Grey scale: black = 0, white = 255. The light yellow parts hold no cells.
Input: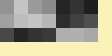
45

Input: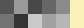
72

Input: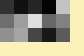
222

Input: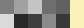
196

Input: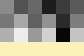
146

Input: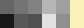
129

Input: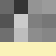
203

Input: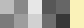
231
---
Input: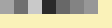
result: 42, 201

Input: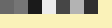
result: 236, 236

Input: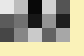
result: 22, 232

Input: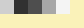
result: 78, 244

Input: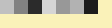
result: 213, 213

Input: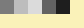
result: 219, 219

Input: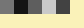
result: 94, 201

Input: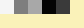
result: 168, 245
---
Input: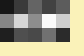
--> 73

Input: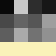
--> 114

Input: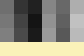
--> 26

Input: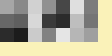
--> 203

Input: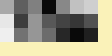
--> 150

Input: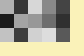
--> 209

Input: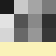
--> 151

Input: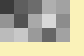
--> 154
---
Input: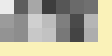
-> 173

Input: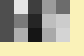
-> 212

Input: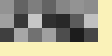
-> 70

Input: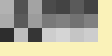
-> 205

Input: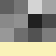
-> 124

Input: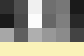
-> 67

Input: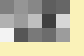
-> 156

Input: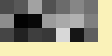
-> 94
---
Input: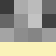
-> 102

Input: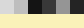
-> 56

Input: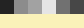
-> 113

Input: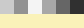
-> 146

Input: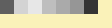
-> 150

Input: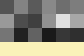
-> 47

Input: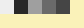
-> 106

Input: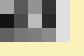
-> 54

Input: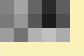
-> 79
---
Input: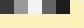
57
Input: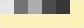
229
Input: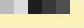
187
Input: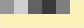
151
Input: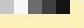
198
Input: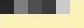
39
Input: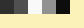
47
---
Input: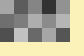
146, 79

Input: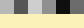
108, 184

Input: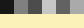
170, 23

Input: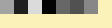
135, 163

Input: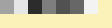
243, 162

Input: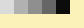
12, 219

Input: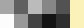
82, 252

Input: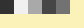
114, 49
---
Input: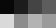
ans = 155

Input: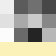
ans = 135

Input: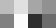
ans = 108

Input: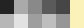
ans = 150

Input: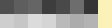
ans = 179

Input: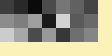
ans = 105
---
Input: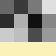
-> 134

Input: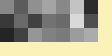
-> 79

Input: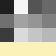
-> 127

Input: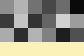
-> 156

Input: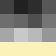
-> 117

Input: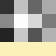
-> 123

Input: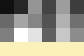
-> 112
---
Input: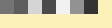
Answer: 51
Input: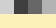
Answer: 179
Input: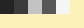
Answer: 245
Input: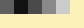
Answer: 203
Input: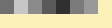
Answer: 153
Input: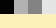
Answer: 229
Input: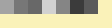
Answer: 90
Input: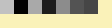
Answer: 70
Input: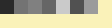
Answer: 155
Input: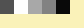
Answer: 9
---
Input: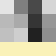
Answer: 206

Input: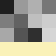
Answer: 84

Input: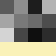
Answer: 70

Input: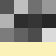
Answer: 98

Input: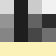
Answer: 30

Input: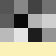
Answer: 228

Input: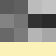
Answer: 123
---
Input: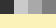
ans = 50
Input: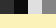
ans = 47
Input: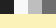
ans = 33
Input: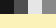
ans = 22
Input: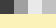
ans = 61
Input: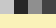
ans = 200
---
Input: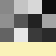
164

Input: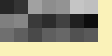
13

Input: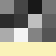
96

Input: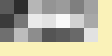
168

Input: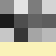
93

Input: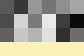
11

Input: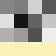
197

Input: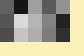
35

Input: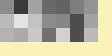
162
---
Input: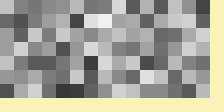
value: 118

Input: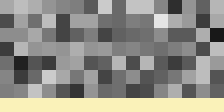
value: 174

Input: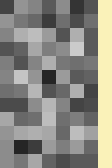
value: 132

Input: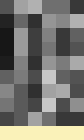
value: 177

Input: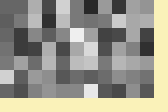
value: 174
